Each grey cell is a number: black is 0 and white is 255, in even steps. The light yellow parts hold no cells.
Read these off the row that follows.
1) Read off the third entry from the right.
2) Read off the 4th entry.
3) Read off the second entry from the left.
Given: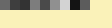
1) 211
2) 125
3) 62

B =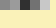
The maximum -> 200
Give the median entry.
136
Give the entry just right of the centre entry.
114

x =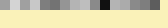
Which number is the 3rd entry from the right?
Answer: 138
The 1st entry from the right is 93
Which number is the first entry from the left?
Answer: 160
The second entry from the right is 126
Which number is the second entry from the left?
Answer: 212
